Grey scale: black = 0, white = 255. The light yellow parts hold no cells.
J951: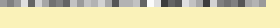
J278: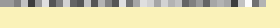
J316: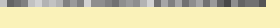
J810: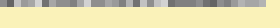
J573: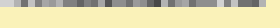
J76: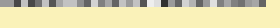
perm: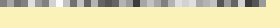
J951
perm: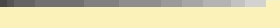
J573
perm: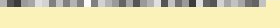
J278
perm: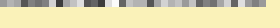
J951
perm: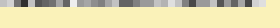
J76

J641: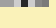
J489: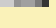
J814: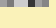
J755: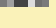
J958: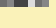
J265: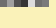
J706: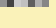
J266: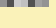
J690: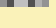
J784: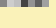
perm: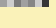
J814
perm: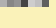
J706
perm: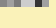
J814

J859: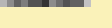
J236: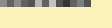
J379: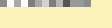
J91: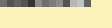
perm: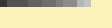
J91
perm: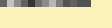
J859
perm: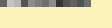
J91
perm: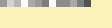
J379

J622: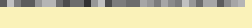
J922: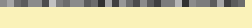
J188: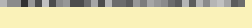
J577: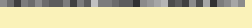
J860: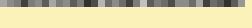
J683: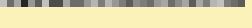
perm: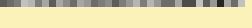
J683
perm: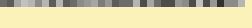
J188
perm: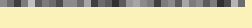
J860
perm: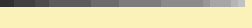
J577
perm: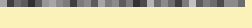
J860
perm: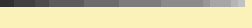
J860
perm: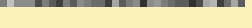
J577

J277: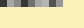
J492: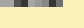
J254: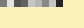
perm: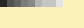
J254
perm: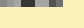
J492
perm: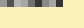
J277

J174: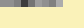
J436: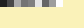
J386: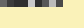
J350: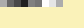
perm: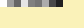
J436
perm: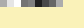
J350
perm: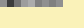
J174
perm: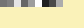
J436
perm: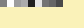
J436

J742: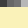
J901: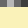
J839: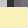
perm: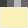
J901
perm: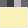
J901
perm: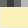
J901
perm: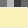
J742
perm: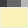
J901
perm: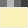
J742

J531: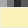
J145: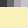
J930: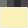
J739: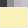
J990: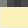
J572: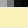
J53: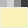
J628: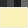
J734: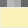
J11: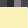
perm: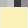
J739
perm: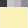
J739
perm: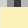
J53
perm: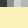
J53
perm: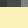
J990
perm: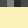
J11
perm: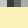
J145

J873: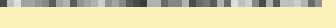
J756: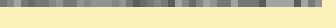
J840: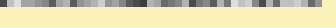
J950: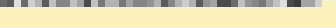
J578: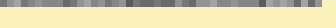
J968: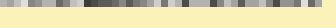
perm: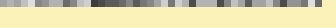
J968
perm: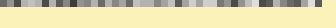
J873
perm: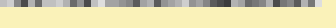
J840
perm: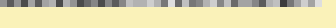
J968

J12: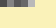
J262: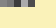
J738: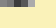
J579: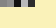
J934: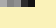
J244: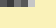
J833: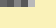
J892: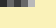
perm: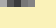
J738
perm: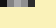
J934
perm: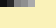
J934
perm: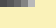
J12

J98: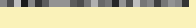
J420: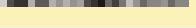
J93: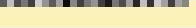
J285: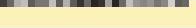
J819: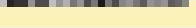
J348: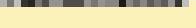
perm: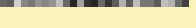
J285
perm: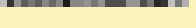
J348
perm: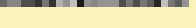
J819
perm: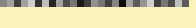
J93

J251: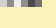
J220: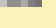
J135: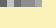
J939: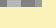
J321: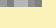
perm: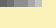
J135
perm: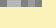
J939
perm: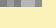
J321
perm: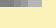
J321
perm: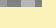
J939

